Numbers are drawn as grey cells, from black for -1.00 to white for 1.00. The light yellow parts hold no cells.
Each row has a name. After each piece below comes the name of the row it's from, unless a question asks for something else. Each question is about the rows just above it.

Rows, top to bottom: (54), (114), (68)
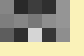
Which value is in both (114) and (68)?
[0.11]
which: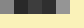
(54)
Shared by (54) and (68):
[-0.63]

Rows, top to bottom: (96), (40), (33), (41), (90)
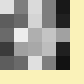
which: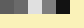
(90)
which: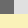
(90)
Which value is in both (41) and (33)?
[0.26]
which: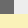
(33)
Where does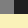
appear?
(40)

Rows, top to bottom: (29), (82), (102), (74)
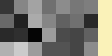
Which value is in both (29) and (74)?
[0.10]
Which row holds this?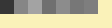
(29)
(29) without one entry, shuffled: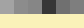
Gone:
[-0.07]

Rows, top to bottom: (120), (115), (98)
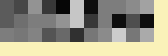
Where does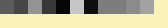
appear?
(120)
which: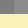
(120)
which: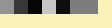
(120)
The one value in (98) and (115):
[-0.02]

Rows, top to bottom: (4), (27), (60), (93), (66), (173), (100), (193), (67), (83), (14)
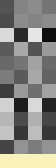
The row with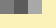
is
(173)
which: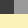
(100)

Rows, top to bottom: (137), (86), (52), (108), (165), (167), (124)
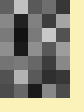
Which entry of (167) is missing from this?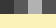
[-0.63]
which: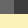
(165)
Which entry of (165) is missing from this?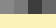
[-0.09]
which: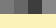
(165)
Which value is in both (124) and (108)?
[-0.80]
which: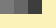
(165)

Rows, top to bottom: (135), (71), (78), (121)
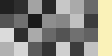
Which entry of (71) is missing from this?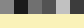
[0.11]
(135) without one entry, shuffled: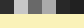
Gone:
[0.28]
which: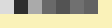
(78)
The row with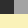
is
(135)

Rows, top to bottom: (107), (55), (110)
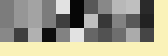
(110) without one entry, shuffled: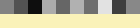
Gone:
[-0.46]
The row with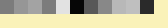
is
(107)
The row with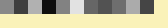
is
(110)
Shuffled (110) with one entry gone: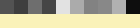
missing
[-0.20]

